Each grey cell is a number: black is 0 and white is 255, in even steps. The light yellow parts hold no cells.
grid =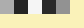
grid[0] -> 173
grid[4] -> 146
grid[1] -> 36

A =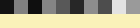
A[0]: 19
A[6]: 141
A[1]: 128
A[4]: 88

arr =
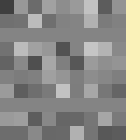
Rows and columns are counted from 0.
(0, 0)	63
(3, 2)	161
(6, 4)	194
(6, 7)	119
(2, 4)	132
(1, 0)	112
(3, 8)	137
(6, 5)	125
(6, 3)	122
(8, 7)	166
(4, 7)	143
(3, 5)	132
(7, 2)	132
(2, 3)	132
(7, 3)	132
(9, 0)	109
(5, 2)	128
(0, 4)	141
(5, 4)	149
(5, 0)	129
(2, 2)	132
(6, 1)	94
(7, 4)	132
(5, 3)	160
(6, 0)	155

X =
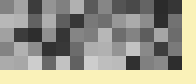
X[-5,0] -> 130
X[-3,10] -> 93
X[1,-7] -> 121
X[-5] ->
[130, 163, 60, 148, 128, 177, 90, 134, 84, 73, 100, 43, 54]
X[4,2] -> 205
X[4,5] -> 97
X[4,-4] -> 48
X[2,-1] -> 108
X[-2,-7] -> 174
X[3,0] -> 131
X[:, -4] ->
[73, 171, 131, 195, 48]
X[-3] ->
[161, 60, 45, 144, 53, 133, 126, 183, 109, 131, 93, 166, 108]
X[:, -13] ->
[130, 184, 161, 131, 171]

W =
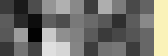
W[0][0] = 59
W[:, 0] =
[59, 92, 88, 55]
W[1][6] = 106
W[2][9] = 85
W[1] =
[92, 41, 13, 94, 77, 121, 106, 88, 47, 92, 137]
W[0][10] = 99
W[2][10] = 103
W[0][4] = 176
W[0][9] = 73
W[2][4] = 143

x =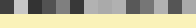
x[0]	63
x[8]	177
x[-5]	88
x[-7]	170

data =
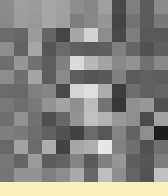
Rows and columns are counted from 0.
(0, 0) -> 139
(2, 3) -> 101
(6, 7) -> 172
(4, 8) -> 136
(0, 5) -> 141
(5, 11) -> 94
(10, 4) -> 67
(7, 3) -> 147
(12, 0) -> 117
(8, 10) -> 76
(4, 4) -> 128
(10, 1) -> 162
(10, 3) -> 173
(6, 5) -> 212
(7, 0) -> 121
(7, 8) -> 55
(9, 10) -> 142
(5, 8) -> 128
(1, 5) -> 126
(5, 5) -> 93
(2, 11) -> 89
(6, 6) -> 221
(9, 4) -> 81
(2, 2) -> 155
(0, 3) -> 167
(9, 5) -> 66
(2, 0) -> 107
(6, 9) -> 109
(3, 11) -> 95
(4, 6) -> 184
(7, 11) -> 81
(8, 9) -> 142
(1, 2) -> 153

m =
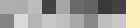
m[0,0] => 174
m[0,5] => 105
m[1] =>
[133, 217, 181, 200, 192, 169, 137, 189, 200]
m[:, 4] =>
[166, 192]
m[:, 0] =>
[174, 133]

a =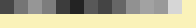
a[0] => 71
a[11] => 153
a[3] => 125
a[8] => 102

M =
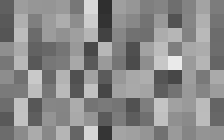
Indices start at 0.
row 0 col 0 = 96
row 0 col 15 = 124
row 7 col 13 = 154
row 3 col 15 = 109
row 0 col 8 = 159
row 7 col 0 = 109
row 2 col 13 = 130
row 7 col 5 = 172
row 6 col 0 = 122
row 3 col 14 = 172
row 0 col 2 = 150
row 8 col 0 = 89
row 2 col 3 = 156
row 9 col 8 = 164
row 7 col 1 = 193
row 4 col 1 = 184
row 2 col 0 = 85
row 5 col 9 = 168
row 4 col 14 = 181
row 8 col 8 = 124
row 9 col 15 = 146
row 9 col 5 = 101
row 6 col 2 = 189
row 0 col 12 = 110
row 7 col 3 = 134
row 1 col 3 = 156
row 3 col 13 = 168
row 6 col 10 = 164
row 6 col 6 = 194
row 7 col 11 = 196
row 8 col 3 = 148
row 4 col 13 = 154
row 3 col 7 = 183
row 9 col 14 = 148
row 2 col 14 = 185

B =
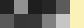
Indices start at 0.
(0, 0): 34
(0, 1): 145
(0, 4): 91
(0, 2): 30
